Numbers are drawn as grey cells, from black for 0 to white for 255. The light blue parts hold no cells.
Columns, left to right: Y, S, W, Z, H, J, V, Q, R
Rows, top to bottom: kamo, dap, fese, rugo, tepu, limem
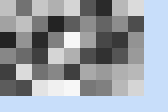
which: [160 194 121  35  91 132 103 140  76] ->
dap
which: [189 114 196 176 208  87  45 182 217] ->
kamo
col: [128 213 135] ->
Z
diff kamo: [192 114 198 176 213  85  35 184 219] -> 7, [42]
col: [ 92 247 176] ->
H
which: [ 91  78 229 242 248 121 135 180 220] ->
limem

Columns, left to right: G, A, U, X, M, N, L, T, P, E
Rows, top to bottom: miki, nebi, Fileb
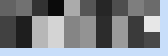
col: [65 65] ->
G
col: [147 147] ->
N
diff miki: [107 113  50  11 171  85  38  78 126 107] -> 1, [99]
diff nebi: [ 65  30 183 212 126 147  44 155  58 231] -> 5, [133]
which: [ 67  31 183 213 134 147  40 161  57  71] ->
Fileb
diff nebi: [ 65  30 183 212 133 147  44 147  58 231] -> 8, [155]
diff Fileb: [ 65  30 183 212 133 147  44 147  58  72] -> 8, [155]

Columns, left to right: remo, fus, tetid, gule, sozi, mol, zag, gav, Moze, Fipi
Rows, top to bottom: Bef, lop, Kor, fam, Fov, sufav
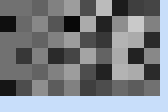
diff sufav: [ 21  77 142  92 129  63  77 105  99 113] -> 9, [92]
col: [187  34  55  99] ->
zag
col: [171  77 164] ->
mol
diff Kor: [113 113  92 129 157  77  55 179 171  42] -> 3, [99]
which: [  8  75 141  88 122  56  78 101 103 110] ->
sufav
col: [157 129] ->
sozi
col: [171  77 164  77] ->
mol

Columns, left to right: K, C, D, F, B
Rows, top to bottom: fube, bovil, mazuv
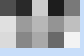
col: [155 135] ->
C
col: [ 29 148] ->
F

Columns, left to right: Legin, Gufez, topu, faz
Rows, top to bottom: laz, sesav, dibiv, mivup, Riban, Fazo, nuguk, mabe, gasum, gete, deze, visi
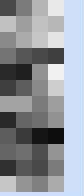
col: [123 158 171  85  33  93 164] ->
Gufez
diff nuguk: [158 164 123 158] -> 1, [164]
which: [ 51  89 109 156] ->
mabe
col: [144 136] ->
topu
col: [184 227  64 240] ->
faz
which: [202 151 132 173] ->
visi

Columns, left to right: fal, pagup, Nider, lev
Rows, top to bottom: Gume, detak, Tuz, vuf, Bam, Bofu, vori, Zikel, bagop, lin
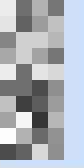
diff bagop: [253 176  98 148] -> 3, [104]
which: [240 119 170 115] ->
Gume
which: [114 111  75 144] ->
Bofu
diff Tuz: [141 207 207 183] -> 1, [133]
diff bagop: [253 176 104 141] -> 4, [148]

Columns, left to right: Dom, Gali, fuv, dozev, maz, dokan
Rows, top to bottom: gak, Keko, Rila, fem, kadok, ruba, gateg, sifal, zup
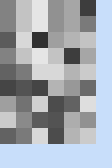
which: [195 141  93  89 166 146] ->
sifal
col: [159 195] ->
dozev

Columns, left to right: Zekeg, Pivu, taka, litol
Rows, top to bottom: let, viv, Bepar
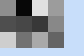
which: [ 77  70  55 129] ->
viv
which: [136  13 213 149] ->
let

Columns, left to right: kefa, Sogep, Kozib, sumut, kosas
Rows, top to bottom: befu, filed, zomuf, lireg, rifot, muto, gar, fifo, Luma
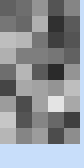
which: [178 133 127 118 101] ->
lireg
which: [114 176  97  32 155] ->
rifot
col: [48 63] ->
sumut
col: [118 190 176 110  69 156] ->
kefa
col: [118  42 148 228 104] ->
sumut

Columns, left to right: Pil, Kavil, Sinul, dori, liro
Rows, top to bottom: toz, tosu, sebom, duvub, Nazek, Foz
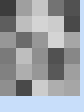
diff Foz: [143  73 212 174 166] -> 3, [204]
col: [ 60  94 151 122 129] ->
Pil
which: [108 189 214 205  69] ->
tosu
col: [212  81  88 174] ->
dori
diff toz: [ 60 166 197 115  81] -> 2, [159]

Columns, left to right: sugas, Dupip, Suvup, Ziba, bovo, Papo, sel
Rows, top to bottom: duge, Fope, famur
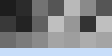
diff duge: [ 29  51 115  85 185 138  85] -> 2, [43]
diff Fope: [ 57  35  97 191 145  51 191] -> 5, [151]
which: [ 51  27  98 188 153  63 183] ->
Fope
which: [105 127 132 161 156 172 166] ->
famur

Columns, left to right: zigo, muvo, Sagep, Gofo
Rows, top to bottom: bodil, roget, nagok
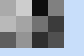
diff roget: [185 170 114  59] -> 2, [164]
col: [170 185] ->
zigo
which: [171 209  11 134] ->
bodil
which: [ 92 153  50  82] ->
nagok
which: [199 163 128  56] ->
roget

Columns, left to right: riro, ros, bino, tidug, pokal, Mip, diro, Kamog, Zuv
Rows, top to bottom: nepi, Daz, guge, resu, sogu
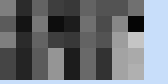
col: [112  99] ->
Mip
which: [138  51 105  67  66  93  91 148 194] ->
guge
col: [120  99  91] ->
bino
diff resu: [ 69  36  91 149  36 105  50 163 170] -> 5, [28]
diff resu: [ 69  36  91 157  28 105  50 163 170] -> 4, [149]
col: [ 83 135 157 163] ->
Kamog

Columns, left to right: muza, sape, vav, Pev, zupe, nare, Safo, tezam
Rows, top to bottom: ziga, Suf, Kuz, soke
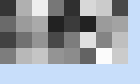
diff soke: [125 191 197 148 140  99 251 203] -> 2, [184]
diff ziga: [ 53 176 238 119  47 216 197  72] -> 7, [203]
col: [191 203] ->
tezam
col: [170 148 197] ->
vav
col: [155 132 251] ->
Safo

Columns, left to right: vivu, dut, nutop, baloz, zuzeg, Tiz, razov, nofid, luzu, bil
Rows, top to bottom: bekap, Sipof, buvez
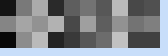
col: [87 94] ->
razov
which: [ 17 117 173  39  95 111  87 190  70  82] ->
bekap
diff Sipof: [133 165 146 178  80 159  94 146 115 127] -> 5, [72]
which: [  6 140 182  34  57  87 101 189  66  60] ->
buvez

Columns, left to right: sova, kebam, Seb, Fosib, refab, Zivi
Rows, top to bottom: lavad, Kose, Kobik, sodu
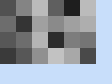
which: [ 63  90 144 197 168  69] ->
sodu
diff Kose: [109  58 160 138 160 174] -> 2, [52]
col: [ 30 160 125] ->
refab

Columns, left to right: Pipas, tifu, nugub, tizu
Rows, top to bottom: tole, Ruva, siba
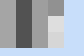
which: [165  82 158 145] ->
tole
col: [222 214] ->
tizu
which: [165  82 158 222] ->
Ruva
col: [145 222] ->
tizu
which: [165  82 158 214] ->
siba

